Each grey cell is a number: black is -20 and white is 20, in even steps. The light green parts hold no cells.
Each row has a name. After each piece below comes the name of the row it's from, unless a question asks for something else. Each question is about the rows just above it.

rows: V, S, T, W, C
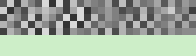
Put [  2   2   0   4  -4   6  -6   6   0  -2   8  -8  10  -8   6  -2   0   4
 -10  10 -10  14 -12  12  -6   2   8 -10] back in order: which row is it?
C
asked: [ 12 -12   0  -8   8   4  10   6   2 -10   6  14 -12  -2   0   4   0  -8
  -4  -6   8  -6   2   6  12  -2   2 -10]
S

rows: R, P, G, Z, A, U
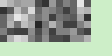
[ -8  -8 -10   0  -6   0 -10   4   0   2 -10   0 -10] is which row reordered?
A
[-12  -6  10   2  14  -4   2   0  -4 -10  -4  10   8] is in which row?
P
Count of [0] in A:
4

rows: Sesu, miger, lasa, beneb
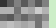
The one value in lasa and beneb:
[-2]
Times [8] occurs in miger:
4
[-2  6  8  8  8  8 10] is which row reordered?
beneb
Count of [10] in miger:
0
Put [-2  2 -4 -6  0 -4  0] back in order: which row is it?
lasa
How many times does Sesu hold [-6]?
3
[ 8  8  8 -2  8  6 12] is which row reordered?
miger

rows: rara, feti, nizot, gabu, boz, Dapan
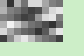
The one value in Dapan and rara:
[-2]
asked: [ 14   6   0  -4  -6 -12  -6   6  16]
boz
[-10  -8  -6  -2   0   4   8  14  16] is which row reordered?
feti

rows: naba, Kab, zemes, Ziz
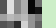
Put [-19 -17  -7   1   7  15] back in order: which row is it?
Kab
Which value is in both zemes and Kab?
[7]

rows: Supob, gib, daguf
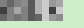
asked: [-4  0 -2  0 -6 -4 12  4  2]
daguf
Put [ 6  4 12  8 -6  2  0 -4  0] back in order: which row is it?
Supob
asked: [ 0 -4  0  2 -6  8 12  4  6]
Supob
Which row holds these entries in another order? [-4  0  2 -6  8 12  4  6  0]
Supob
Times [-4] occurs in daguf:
2
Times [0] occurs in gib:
2
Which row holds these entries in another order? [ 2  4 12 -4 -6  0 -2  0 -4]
daguf

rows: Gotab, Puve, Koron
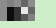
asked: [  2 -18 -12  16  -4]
Puve
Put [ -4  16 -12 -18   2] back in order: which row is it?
Puve
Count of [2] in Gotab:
3

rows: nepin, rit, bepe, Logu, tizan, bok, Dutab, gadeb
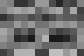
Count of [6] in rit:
4
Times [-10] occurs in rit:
1
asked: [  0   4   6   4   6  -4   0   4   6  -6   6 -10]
rit
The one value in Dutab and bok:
[0]

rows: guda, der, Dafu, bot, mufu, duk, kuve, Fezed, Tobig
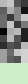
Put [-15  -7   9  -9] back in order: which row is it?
duk
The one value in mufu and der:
[7]
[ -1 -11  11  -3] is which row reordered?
bot

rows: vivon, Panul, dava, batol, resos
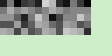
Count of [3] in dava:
4
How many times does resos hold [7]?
3
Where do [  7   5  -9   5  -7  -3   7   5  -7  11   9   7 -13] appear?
resos
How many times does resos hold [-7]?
2

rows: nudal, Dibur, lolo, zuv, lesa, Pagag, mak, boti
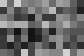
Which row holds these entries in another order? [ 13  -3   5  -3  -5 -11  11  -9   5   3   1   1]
boti
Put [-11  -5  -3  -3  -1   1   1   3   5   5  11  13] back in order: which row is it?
nudal
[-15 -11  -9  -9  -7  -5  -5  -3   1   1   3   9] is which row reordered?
Dibur
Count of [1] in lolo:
4
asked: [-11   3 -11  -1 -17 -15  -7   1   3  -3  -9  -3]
Pagag
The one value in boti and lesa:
[-5]

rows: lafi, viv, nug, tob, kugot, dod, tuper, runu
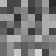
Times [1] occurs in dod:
4
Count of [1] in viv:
2

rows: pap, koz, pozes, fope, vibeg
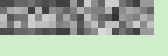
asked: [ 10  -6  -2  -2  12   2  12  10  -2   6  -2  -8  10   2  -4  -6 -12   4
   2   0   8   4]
pozes
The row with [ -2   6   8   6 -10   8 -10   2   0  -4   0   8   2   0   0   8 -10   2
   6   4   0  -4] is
koz
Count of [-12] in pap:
0
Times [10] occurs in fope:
7
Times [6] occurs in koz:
3

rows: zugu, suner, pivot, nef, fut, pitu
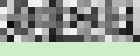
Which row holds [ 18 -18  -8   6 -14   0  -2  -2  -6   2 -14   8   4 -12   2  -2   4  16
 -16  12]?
nef
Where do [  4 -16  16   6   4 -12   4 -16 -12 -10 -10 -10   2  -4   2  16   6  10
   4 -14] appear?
pitu
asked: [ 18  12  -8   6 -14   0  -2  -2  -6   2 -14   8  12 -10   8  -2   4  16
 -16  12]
suner

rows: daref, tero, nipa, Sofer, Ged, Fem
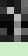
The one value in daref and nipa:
[-17]
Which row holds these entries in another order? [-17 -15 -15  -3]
daref
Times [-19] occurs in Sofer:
3
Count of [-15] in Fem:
3
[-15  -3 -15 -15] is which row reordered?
Fem

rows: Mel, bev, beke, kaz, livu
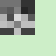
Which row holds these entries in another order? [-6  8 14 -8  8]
beke
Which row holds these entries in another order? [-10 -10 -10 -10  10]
livu
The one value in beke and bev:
[-6]
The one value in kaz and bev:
[0]
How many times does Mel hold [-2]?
3
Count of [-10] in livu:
4

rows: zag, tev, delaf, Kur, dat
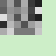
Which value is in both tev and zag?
[5]
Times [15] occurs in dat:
0

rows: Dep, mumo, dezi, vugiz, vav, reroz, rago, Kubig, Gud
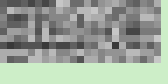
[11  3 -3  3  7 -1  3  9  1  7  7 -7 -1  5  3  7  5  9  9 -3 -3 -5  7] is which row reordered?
Gud
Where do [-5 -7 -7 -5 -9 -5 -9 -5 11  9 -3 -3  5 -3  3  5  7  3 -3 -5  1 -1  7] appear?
Dep
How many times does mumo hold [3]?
4
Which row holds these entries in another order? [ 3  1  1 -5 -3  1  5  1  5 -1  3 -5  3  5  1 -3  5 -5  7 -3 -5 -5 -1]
vugiz
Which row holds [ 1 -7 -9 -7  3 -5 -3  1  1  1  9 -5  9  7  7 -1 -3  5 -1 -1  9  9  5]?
dezi
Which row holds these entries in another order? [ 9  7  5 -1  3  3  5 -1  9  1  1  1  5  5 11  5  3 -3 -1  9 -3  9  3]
reroz

